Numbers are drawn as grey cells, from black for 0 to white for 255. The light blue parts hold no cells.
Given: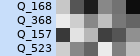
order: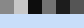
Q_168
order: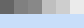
Q_523

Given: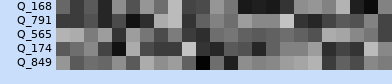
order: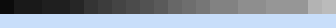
Q_168
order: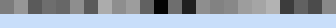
Q_849
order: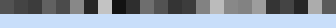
Q_791
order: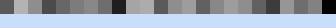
Q_849

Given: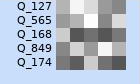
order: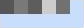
Q_174
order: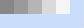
Q_127
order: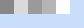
Q_565
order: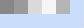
Q_127

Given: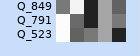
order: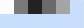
Q_791
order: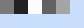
Q_523
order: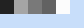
Q_523

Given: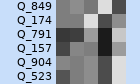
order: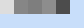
Q_904
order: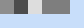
Q_174
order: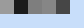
Q_157

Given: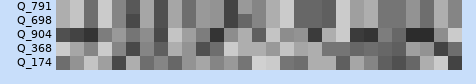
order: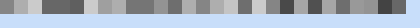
Q_698
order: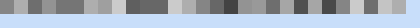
Q_698
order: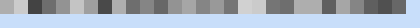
Q_174
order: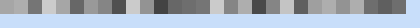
Q_368

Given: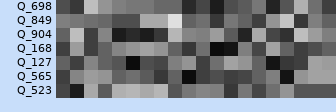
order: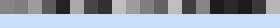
Q_904
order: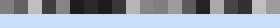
Q_904
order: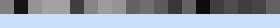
Q_565
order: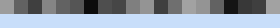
Q_127
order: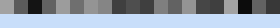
Q_565
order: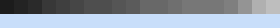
Q_698

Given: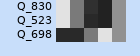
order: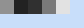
Q_830
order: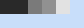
Q_698
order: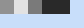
Q_698
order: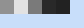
Q_523
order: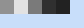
Q_830

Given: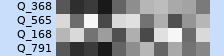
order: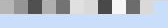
Q_565
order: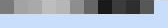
Q_368

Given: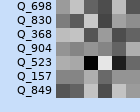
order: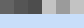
Q_849
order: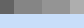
Q_904
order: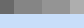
Q_157
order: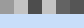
Q_849
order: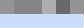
Q_157

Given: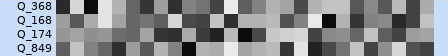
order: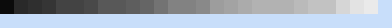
Q_368
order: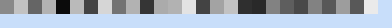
Q_368
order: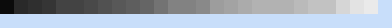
Q_168
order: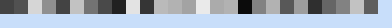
Q_849

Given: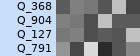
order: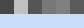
Q_368
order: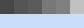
Q_368
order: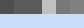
Q_904
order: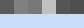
Q_127

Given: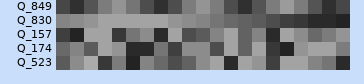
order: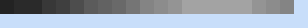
Q_830
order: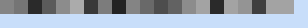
Q_523
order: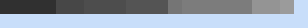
Q_849
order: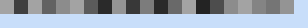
Q_174
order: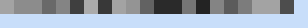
Q_523
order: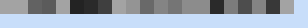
Q_157

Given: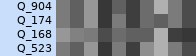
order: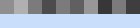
Q_523
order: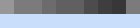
Q_174
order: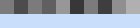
Q_523
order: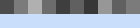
Q_904

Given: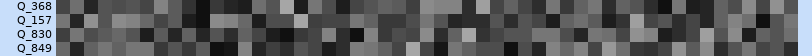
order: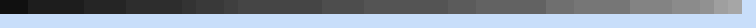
Q_368
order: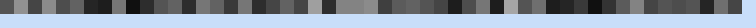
Q_368
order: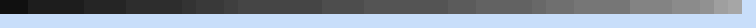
Q_830
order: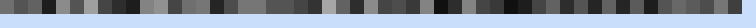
Q_830
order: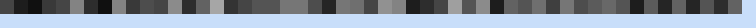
Q_830
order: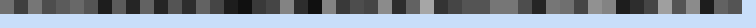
Q_830
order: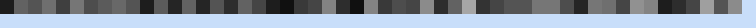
Q_830

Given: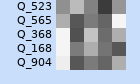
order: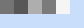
Q_168
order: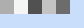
Q_368
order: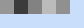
Q_523
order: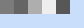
Q_904
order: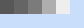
Q_904
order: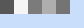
Q_168
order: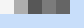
Q_565

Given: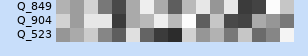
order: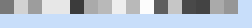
Q_904
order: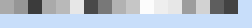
Q_849

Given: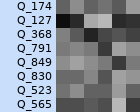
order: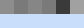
Q_791
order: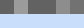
Q_523

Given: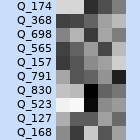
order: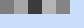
Q_698
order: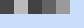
Q_565
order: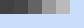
Q_565
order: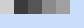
Q_157

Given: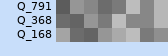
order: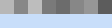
Q_791
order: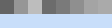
Q_168
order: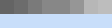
Q_368
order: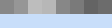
Q_368
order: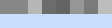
Q_368
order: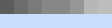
Q_791
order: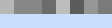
Q_791

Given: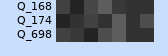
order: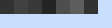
Q_698
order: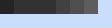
Q_174
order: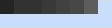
Q_168
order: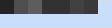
Q_698
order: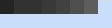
Q_698

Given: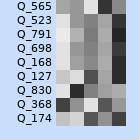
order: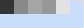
Q_565
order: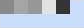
Q_565
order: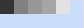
Q_523
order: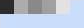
Q_168

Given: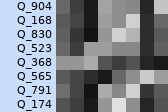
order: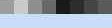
Q_565
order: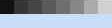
Q_791
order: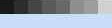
Q_168
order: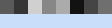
Q_791
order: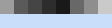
Q_565
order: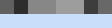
Q_523
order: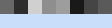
Q_168

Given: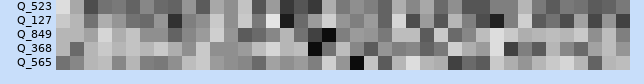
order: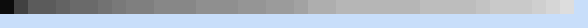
Q_368
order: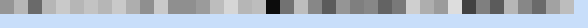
Q_368

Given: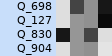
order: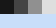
Q_698
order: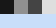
Q_698

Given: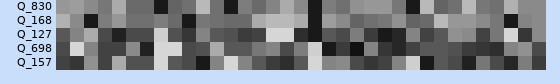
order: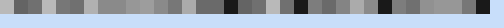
Q_830
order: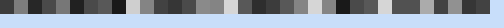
Q_157
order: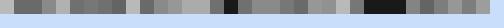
Q_168
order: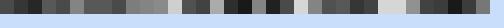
Q_157
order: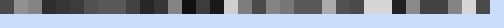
Q_698

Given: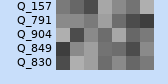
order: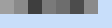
Q_791
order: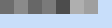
Q_830
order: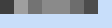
Q_849
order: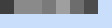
Q_791
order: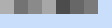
Q_157
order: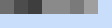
Q_791
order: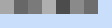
Q_904

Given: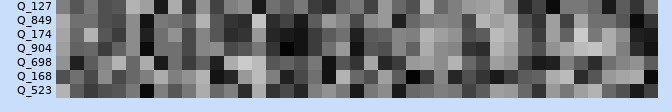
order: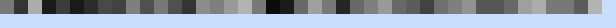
Q_523
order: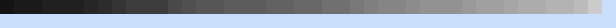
Q_698
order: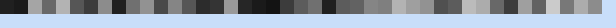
Q_174

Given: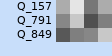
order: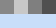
Q_791
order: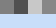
Q_791
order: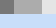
Q_157
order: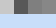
Q_849
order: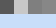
Q_849
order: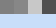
Q_791

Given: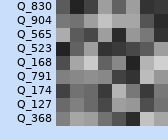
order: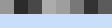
Q_565
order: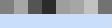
Q_368
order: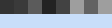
Q_830

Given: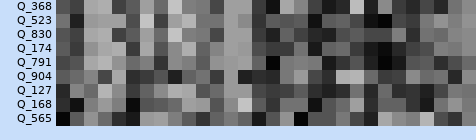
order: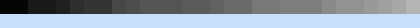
Q_791
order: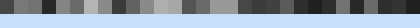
Q_127

